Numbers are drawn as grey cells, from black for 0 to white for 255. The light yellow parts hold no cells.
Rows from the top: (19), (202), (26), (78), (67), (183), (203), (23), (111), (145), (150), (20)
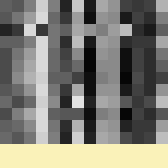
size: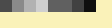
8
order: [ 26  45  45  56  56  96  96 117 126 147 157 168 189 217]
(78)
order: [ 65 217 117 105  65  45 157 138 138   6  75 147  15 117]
(67)
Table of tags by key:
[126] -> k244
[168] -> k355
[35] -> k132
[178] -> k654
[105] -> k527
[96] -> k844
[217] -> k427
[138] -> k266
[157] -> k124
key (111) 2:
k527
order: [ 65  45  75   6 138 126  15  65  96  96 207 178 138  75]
(203)

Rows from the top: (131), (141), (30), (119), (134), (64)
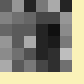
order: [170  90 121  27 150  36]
(119)
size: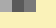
3

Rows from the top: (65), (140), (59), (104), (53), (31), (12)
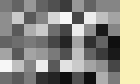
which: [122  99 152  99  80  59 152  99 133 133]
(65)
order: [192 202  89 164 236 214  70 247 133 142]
(140)
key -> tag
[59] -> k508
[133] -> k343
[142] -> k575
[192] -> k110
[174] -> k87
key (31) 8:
k575

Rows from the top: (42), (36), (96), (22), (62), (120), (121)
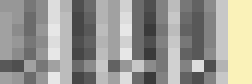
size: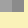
2
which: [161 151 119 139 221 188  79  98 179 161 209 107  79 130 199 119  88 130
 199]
(22)
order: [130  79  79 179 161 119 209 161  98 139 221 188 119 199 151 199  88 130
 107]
(22)

